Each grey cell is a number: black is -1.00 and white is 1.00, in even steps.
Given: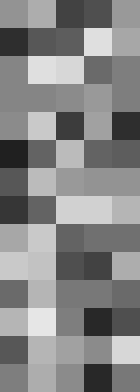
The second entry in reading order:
0.36
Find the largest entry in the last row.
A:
0.36
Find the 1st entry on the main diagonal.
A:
0.15
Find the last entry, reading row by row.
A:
-0.06
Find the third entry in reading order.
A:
-0.48
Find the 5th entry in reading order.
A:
0.20
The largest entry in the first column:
0.58
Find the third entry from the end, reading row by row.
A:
0.09
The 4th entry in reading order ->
-0.38
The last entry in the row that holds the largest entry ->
-0.38
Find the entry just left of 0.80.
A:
0.42
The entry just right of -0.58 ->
-0.22
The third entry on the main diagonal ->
0.69
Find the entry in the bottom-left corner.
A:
-0.01
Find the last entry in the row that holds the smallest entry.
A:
-0.27
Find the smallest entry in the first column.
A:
-0.75
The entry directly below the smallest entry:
-0.32

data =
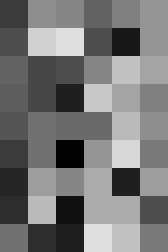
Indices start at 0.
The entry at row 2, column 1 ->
-0.44
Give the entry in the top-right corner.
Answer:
0.17
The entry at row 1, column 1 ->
0.63
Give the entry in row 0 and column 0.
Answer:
-0.54
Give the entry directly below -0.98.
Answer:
0.05
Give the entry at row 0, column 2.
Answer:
0.05
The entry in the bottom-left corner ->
-0.11
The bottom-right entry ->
-0.05
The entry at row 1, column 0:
-0.39

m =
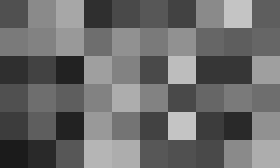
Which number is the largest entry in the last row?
0.42
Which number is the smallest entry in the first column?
-0.79
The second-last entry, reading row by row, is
0.08
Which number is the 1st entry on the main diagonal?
-0.37
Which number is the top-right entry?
-0.26
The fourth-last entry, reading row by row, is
-0.37
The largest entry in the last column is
0.36
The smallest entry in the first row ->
-0.63
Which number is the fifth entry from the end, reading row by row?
-0.32
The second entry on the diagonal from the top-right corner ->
-0.26
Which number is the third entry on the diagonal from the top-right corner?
-0.58
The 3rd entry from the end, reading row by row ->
-0.43

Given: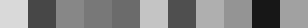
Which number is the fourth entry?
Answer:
-0.06
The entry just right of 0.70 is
-0.44
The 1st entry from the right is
0.26

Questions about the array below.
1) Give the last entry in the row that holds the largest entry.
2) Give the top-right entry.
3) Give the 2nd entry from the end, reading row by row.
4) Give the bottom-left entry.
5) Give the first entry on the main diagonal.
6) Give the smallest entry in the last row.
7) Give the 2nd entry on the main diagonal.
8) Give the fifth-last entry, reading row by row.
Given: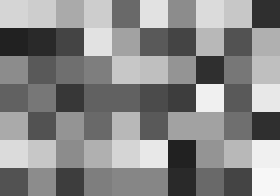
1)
0.94
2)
-0.63
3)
-0.47
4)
-0.36
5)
0.67
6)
-0.68
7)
-0.68
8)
0.05

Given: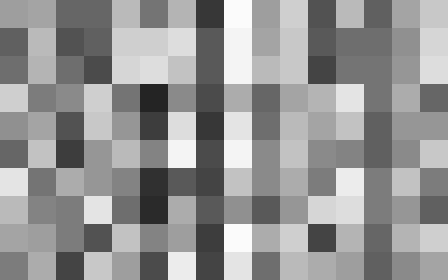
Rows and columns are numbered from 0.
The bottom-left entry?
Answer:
-0.03
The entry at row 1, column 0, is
-0.25
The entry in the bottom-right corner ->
0.29
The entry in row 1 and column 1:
0.46
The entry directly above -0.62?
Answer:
0.03
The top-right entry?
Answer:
0.57
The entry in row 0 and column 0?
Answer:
0.24
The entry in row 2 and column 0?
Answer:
-0.14
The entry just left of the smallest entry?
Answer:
-0.09
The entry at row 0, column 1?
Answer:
0.29
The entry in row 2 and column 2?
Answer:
-0.14
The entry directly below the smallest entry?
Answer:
-0.52
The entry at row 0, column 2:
-0.20
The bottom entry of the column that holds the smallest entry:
-0.41
